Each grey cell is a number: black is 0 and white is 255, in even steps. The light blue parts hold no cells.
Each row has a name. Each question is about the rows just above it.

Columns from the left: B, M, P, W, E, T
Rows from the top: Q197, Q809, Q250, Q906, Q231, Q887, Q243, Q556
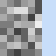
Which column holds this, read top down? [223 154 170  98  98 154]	W
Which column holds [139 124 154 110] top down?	M
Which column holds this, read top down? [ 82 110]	E
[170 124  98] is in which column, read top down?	B
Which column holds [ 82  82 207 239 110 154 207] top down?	T
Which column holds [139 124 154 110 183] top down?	M
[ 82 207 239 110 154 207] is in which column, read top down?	T

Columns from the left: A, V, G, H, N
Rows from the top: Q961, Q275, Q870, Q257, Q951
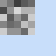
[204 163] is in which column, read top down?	N
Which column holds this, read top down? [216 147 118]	G

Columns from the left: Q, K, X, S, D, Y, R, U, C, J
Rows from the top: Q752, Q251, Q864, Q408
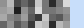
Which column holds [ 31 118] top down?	X
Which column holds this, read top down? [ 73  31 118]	X
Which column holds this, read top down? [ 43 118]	U
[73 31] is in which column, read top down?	X
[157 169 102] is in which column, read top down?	Q
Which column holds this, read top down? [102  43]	U
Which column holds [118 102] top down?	U

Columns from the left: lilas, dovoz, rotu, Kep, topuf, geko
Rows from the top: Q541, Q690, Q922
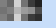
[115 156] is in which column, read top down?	Kep
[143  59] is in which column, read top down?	topuf
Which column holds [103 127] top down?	dovoz

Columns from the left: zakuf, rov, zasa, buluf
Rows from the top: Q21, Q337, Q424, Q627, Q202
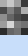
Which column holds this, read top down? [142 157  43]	zakuf
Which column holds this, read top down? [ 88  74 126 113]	zasa
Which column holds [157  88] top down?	zasa
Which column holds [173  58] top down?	buluf

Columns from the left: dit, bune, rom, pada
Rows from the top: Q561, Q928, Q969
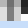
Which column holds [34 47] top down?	pada
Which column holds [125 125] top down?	bune
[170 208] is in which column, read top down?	rom
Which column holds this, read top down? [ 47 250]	pada

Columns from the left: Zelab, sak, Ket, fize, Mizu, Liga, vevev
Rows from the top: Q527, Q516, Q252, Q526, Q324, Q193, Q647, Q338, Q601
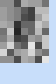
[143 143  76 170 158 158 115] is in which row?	Q527
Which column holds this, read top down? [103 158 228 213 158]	Mizu
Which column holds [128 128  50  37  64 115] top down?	Ket
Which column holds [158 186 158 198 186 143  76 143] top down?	Liga
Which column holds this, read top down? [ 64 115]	Ket
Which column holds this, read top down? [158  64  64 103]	Mizu
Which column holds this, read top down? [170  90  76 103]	fize

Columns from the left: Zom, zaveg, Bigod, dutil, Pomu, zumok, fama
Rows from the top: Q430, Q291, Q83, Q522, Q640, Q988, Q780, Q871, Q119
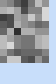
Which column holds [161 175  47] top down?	Bigod
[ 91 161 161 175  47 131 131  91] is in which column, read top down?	Bigod
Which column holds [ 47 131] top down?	Bigod
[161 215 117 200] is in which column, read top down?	zaveg
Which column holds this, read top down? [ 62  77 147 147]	dutil
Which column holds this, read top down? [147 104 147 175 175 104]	zumok
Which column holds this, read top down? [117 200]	zaveg

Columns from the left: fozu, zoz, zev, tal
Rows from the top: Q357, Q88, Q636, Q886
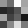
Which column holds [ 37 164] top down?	fozu
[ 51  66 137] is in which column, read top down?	zoz
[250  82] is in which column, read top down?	zev
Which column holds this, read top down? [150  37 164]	fozu

